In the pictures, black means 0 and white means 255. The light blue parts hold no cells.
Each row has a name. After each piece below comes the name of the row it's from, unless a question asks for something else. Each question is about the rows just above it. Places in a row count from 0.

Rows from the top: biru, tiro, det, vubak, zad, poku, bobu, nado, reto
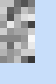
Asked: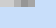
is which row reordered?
nado
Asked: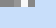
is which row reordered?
poku

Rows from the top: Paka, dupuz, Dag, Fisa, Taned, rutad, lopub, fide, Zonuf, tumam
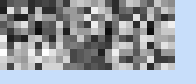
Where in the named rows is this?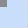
Paka, 24
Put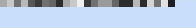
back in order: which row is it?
dupuz

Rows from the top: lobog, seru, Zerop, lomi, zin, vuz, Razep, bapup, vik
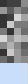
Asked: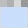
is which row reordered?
vuz
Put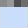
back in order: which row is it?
vik
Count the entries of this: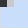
2

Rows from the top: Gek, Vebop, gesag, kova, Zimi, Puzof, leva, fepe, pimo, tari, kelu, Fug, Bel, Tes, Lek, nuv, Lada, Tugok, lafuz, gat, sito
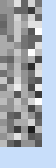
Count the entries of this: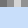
4
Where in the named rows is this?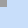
Gek, 1
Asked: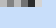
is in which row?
tari
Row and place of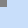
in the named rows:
tari, 1
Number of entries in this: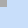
1

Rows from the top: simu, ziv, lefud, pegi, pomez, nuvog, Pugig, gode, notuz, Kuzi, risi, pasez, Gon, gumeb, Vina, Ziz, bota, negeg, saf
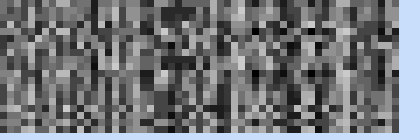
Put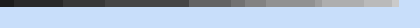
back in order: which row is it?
pegi
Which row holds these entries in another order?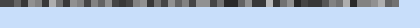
Gon
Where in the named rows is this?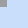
pegi, 46
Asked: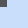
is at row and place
Gon, 40

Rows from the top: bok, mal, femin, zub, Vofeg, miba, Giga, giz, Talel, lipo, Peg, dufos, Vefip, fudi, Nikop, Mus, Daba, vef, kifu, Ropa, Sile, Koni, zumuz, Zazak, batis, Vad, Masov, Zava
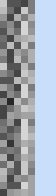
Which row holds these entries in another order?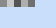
Zazak
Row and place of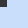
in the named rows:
Sile, 1
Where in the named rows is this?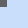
Giga, 0
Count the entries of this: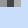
3

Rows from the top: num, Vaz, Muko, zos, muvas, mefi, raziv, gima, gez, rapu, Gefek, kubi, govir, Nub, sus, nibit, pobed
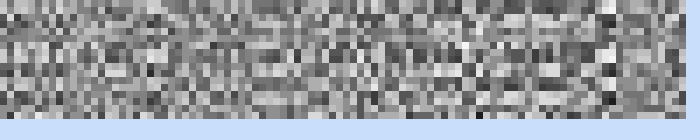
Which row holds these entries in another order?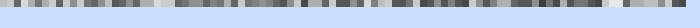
gima
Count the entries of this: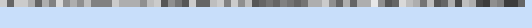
75
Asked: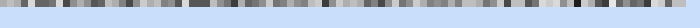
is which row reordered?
sus
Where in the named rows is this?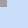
rapu, 48
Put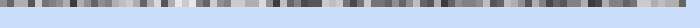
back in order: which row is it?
govir
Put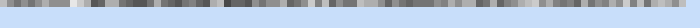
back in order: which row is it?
kubi

